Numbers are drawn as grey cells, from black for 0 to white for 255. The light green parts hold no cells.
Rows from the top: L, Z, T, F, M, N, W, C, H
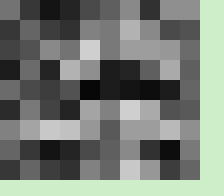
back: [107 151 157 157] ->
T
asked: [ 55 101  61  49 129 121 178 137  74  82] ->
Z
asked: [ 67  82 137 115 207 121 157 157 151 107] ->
T

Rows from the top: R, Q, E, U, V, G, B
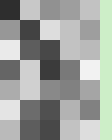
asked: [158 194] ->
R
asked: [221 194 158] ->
Q
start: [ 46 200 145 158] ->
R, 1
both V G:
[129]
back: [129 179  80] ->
G

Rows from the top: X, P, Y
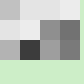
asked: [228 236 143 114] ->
P
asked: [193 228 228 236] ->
X

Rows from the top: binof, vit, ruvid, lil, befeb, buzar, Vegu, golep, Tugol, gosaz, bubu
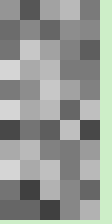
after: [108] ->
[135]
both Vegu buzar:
[191]
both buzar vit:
[102]
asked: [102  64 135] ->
bubu
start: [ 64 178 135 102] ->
gosaz, 2
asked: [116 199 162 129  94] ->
ruvid

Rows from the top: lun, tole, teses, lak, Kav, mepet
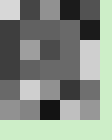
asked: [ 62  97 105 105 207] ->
lak
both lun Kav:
[145]
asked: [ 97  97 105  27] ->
tole

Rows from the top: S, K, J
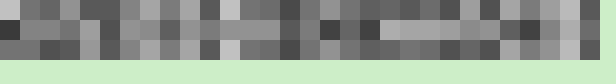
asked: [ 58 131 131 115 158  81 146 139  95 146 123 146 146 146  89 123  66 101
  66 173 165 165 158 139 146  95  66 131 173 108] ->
K
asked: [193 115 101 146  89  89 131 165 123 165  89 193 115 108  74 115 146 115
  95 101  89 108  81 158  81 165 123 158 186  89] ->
S
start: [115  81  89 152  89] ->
J, 2
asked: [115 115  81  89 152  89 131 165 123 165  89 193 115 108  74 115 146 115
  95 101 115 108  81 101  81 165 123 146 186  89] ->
J
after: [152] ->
[89]
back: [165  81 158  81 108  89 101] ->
S
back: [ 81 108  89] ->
S

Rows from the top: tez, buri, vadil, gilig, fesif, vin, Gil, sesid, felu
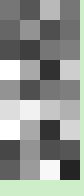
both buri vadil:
[79]
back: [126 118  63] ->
vadil

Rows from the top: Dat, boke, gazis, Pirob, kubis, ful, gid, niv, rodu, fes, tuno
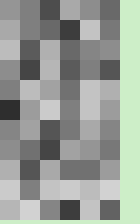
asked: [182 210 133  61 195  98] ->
tuno
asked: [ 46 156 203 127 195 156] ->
ful

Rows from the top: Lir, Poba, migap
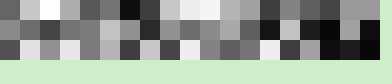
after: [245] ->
[181]
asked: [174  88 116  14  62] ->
Lir
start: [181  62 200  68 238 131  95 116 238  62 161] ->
migap, 6
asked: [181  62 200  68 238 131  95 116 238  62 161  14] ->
migap
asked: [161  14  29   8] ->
migap
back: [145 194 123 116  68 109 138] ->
Poba

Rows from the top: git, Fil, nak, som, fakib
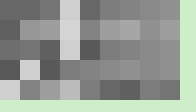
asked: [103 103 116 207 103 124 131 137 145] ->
git
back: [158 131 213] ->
Fil
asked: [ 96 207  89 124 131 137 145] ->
nak
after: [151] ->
[158]
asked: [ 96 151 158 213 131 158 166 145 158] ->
Fil
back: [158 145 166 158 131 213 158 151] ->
Fil
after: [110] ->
[116]

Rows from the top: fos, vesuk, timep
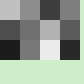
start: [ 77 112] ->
vesuk, 1
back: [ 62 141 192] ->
fos
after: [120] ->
[236]
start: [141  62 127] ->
fos, 2
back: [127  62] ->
fos

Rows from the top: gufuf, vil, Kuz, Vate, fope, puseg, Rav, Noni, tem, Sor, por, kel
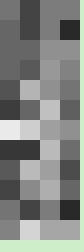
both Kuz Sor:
[102]
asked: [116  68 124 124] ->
gufuf
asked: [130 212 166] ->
kel
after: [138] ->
[174]

